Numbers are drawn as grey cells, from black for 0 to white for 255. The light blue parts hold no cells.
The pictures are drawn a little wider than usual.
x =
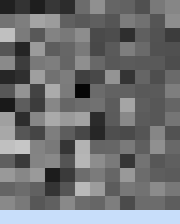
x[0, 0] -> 32
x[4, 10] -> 89
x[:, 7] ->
[101, 85, 77, 90, 88, 148, 98, 92, 91, 78, 102, 122, 102, 92, 126]
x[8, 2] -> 135
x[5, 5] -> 64
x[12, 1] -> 135
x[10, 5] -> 179
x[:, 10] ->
[121, 85, 82, 81, 89, 78, 90, 87, 87, 134, 144, 87, 94, 139, 108]
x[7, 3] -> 135
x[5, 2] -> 159
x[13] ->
[100, 108, 97, 52, 85, 185, 156, 92, 120, 114, 139, 120]
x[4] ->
[138, 61, 121, 126, 101, 143, 104, 88, 91, 89, 89, 77]
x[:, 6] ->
[144, 95, 74, 72, 104, 72, 107, 113, 43, 38, 101, 141, 123, 156, 102]
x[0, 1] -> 51
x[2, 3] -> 131
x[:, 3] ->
[55, 156, 131, 93, 126, 113, 171, 135, 170, 126, 121, 137, 28, 52, 96]
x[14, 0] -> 137
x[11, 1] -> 58
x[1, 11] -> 141
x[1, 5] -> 89
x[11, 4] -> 84
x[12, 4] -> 58
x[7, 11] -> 101
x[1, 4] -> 96
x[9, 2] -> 69
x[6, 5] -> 6
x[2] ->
[192, 123, 88, 131, 121, 141, 74, 77, 46, 95, 82, 60]
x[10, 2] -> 131
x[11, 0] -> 95

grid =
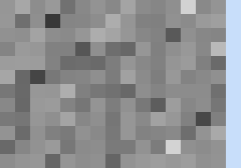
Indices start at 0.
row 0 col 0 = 150
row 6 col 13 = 140
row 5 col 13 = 137
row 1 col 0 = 151
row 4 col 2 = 156
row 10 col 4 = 119
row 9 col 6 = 137
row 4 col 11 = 149
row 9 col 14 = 169
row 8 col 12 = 129
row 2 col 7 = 164
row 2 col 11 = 89
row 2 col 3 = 141
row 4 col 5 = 110
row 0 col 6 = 147
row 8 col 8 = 150
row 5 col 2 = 69
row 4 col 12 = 155
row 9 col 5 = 145
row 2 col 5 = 150
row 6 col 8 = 104
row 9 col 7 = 120
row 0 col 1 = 167
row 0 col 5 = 136
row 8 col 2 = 150
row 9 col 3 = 128
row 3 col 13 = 136
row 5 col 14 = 144
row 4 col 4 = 108
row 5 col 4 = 131
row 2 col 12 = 144
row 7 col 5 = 118
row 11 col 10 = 157
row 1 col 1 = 111
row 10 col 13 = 140
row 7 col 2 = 153
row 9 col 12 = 110
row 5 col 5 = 133

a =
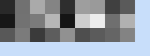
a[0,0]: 41
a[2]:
[88, 123, 58, 93, 145, 78, 91, 101, 131]
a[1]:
[23, 114, 123, 182, 21, 206, 237, 111, 177]
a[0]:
[41, 113, 170, 132, 46, 158, 154, 64, 90]
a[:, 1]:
[113, 114, 123]
